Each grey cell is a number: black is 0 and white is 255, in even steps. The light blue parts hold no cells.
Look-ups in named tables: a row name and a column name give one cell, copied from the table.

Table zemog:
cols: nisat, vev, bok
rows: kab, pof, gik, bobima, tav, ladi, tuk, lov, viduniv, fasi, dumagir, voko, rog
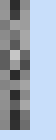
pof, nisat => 150
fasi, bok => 137
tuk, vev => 156
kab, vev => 44
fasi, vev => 43
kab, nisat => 148
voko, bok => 117
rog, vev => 48
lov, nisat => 146
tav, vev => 89
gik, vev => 161
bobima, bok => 167
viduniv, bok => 164
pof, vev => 61
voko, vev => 44

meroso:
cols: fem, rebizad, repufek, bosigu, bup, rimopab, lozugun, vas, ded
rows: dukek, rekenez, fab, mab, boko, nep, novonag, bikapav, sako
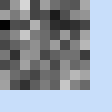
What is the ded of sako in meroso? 105
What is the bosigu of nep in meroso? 145
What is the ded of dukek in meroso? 168
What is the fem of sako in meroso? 161
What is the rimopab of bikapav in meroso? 102
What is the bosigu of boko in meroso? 144
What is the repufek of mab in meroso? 198
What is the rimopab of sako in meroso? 97
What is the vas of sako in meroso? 131

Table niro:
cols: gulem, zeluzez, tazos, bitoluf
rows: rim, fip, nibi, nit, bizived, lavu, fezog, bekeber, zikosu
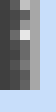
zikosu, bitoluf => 167
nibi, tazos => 150
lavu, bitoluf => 167
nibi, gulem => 63
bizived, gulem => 63
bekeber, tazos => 91
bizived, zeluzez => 77
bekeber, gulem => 63

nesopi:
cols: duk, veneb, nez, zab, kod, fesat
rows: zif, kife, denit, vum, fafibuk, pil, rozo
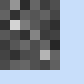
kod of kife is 98
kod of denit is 66
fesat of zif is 79
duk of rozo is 74
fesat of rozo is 96
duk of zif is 83
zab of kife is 85
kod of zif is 61
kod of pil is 180
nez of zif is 43
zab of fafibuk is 77
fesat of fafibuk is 38
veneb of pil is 49
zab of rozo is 80
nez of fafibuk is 105
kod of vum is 59
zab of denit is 88
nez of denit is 123
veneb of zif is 149
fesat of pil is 100
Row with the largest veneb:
denit

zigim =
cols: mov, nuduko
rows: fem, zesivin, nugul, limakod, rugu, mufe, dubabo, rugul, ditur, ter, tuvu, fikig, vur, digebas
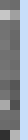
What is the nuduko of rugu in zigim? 103
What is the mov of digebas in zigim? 48
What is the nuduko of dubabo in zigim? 108
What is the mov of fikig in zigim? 110
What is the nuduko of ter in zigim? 95
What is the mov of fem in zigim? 113
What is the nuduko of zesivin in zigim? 160
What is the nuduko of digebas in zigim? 181
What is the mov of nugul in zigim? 114
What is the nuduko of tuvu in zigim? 80
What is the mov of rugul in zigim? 119
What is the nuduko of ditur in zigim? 86
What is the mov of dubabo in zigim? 115
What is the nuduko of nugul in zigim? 110
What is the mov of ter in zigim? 116
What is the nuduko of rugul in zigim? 115

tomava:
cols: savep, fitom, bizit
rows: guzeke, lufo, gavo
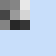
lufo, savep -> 69
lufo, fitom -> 154
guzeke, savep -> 123
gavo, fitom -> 39
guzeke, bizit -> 232
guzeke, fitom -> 133
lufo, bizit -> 213
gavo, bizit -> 53
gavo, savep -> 132

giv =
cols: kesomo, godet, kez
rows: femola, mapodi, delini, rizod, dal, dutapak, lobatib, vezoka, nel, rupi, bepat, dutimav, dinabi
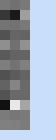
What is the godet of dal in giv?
113
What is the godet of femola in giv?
113
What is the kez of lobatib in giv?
128
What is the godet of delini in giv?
114
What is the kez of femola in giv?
121
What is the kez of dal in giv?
145
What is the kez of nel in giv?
106
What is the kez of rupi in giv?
105
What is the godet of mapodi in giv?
25
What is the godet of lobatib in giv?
114
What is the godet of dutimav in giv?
119
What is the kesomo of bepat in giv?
17
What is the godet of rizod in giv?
101
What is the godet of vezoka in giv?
92
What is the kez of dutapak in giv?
100
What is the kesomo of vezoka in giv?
81
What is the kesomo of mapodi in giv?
55

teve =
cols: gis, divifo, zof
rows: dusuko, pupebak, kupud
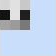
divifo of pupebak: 226
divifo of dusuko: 225
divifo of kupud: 155
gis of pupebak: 18
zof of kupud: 121
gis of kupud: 163
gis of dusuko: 214
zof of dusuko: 200
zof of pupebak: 31
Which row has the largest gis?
dusuko

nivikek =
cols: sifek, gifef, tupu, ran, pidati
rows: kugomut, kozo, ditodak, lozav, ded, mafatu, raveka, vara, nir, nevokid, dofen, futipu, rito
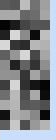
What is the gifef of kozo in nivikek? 170
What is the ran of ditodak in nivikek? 86
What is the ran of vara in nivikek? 164
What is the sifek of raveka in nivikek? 141
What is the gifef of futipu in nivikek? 176
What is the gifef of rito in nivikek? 199
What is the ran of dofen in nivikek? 92
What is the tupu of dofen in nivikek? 87
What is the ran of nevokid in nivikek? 169
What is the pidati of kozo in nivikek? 165
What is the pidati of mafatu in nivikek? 166
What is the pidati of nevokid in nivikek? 12
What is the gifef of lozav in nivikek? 215

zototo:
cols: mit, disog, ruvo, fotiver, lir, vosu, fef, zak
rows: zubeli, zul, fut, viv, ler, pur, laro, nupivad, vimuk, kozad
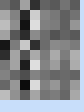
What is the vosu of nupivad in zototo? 102
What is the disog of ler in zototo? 124
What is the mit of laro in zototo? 119
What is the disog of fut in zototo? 142
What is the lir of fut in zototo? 128
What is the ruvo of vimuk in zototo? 12
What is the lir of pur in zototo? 123
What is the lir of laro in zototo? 131
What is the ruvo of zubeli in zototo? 161

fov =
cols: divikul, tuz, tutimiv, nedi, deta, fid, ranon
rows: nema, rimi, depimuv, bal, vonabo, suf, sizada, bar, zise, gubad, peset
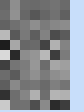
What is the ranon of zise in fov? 116
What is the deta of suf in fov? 184
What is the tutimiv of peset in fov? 113
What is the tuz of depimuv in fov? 112
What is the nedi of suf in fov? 149
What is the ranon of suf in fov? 123
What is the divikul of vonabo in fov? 29
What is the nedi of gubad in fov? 176
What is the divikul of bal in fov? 185
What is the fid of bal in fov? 76
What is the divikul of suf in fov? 217
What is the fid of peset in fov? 43
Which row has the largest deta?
suf

